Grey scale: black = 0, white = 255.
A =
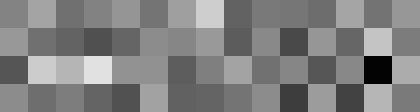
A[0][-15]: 131
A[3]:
[140, 110, 125, 100, 81, 162, 97, 100, 116, 140, 61, 156, 66, 182, 122]
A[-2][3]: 225
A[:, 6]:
[159, 134, 93, 97]
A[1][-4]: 150
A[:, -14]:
[164, 112, 204, 110]
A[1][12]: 102
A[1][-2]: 196
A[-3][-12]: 80
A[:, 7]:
[206, 153, 127, 100]
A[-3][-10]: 140
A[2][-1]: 172
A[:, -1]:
[151, 124, 172, 122]
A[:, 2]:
[112, 99, 181, 125]
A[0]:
[131, 164, 112, 130, 149, 116, 159, 206, 98, 121, 118, 109, 165, 115, 151]

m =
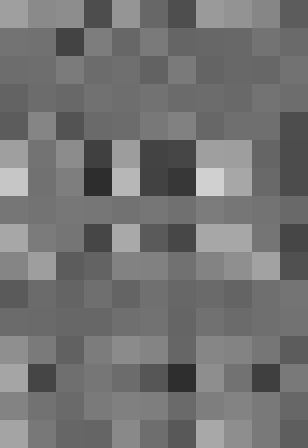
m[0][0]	159
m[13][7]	142
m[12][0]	143
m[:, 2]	[141, 67, 123, 104, 83, 140, 126, 119, 117, 92, 100, 103, 97, 111, 106, 102]
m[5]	[159, 115, 140, 64, 157, 67, 70, 159, 158, 101, 76]
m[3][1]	108
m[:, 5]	[103, 122, 98, 114, 120, 67, 66, 118, 90, 129, 112, 114, 132, 86, 126, 110]
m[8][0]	167
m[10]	[90, 107, 100, 111, 100, 112, 103, 106, 100, 111, 116]
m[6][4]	183
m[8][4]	169
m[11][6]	101
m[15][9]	121
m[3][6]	107
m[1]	[115, 113, 67, 125, 103, 122, 101, 103, 104, 115, 106]
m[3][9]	115
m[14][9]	121
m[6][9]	105
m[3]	[99, 108, 104, 113, 110, 114, 107, 108, 105, 115, 109]
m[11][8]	107
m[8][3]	70
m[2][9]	103
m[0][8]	147
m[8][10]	70
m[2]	[109, 110, 123, 108, 111, 98, 122, 100, 104, 103, 114]
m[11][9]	111
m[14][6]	106
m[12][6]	102
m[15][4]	137

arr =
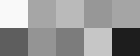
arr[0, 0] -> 249
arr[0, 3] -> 151
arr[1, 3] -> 198
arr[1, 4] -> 29

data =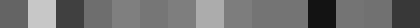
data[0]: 100
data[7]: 172
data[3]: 110
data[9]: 116
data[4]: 127

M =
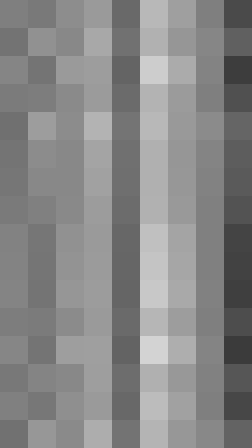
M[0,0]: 127
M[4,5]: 184
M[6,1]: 136
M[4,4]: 116
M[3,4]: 107
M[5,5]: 176
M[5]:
[116, 140, 136, 164, 112, 176, 150, 132, 93]
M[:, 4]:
[105, 113, 100, 107, 116, 112, 111, 108, 103, 102, 101, 106, 99, 109, 104, 115]
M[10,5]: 200
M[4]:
[112, 157, 140, 179, 116, 184, 153, 139, 101]
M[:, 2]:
[141, 136, 154, 138, 140, 136, 136, 137, 145, 147, 150, 139, 158, 136, 143, 138]
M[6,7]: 130
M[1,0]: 115
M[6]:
[118, 136, 136, 161, 111, 176, 151, 130, 90]
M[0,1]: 121
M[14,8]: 71
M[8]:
[130, 118, 145, 154, 103, 192, 164, 128, 68]
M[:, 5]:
[184, 177, 205, 179, 184, 176, 176, 177, 192, 196, 200, 182, 211, 176, 188, 180]
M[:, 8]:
[74, 96, 61, 80, 101, 93, 90, 83, 68, 66, 63, 77, 59, 86, 71, 99]
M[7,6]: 153
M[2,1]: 116
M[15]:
[113, 151, 138, 173, 115, 180, 151, 136, 99]
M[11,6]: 157
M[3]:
[123, 125, 138, 155, 107, 179, 155, 127, 80]

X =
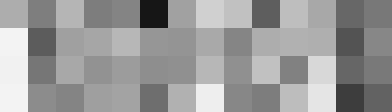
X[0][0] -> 173
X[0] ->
[173, 126, 181, 125, 132, 22, 161, 208, 193, 94, 190, 168, 103, 120]
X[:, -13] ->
[126, 92, 118, 140]
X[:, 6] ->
[161, 148, 144, 177]
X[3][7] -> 238
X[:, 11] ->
[168, 175, 216, 229]
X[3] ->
[243, 140, 132, 159, 163, 110, 177, 238, 135, 125, 189, 229, 61, 98]
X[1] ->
[243, 92, 160, 166, 183, 150, 148, 169, 133, 173, 177, 175, 83, 135]
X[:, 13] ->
[120, 135, 121, 98]
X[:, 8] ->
[193, 133, 144, 135]
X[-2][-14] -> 241
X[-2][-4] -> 129

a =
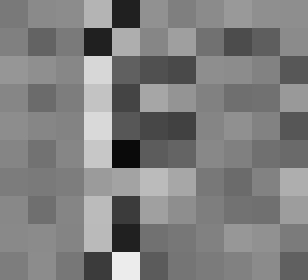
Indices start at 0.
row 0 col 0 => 121
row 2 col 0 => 150
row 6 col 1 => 122
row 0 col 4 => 32
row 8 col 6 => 119
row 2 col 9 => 130
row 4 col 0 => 141
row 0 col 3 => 180
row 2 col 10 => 87
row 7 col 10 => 157
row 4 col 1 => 134
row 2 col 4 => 96
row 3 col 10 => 153
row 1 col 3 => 32
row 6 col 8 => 107
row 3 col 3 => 195
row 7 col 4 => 59
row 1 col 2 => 122
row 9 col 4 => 236
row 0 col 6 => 127
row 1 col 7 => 113
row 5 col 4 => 10
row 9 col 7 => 123
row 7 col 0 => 136
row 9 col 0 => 125
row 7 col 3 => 187
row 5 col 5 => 92
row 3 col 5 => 166
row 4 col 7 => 133
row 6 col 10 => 174
